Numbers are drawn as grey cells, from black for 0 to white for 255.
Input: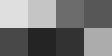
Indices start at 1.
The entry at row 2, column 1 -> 72
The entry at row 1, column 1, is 223
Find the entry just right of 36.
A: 50

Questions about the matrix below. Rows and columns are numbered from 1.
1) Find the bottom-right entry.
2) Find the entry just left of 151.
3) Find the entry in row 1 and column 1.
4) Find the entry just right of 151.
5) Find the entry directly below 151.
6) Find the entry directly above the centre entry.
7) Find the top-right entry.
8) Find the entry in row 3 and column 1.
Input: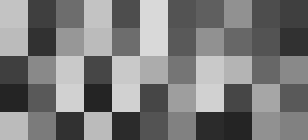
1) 129
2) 49
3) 195
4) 187
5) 201
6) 217
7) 63
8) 63

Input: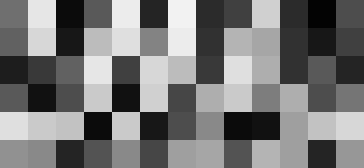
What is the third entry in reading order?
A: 11
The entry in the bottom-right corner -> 151
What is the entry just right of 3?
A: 77
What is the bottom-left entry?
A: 145
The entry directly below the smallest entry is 23
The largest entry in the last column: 215
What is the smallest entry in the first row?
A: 3
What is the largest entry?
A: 242
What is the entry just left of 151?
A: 36
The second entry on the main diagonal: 215
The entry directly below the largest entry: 236
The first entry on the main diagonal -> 111
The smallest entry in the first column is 29
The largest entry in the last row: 180
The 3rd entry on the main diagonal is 97

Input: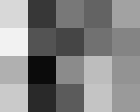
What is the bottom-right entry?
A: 154
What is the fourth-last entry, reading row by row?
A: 41
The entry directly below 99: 113
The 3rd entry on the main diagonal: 139
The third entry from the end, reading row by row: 91
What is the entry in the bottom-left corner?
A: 202

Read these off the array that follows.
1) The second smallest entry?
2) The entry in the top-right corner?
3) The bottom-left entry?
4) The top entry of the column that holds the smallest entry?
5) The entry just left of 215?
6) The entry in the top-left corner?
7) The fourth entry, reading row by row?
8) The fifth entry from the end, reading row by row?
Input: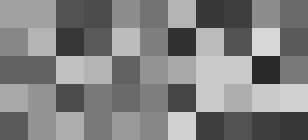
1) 48
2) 106
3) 90
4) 141
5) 82
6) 161
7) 76
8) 209

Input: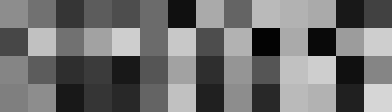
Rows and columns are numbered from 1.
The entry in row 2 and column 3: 113
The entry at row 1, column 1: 141
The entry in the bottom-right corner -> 214
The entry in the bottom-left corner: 127
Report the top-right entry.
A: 65
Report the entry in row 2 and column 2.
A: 193
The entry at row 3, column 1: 133
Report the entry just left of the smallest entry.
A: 178
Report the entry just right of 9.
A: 156
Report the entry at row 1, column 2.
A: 113
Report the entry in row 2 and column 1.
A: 71
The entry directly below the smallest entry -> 85
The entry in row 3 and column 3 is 46
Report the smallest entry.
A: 3
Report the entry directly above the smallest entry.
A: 186

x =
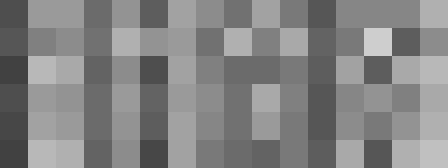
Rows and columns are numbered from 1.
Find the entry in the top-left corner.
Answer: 78
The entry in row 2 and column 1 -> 86
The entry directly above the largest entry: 134
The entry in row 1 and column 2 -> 154
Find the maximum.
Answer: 206
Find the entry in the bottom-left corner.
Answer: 65
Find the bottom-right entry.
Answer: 192
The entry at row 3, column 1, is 65
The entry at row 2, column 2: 128
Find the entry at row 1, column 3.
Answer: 154
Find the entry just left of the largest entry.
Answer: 121
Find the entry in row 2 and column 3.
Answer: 140
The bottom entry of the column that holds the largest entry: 86
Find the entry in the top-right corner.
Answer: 176
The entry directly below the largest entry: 93

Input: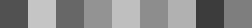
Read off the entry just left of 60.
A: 177
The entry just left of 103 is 197

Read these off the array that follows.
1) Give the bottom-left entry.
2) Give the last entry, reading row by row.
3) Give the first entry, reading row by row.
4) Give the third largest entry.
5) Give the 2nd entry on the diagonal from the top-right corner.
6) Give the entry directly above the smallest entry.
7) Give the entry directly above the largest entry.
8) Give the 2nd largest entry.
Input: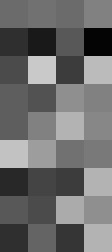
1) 47
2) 179
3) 107
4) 187
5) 88
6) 129
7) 25
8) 194

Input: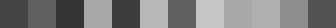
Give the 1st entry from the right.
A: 82
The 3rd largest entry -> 175
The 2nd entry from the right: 141
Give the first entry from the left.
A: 69

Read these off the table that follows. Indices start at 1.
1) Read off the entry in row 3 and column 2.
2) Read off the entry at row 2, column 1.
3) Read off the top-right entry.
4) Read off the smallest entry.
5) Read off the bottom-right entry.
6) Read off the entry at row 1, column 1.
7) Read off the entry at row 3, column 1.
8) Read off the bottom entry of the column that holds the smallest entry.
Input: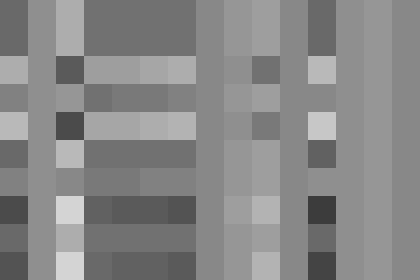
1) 143
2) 105
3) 136
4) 60
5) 136
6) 105
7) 173
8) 68

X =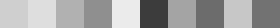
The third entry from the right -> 108
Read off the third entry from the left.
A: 177
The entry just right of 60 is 164

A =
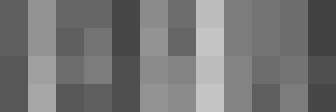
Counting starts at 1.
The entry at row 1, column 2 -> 147
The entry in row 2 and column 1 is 95
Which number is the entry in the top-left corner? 95
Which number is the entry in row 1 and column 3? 102
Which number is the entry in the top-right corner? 65
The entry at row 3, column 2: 159
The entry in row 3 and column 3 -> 109
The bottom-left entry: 87
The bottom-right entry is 71

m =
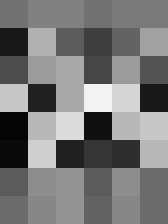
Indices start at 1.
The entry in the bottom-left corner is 107
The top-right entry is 121
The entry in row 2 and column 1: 24
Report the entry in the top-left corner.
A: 113
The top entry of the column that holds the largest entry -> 113
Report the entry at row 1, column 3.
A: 129
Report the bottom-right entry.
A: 107
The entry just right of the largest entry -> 213
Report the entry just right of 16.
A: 184
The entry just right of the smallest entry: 184
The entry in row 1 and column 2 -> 129
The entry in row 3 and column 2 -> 155
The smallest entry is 4
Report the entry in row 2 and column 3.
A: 91
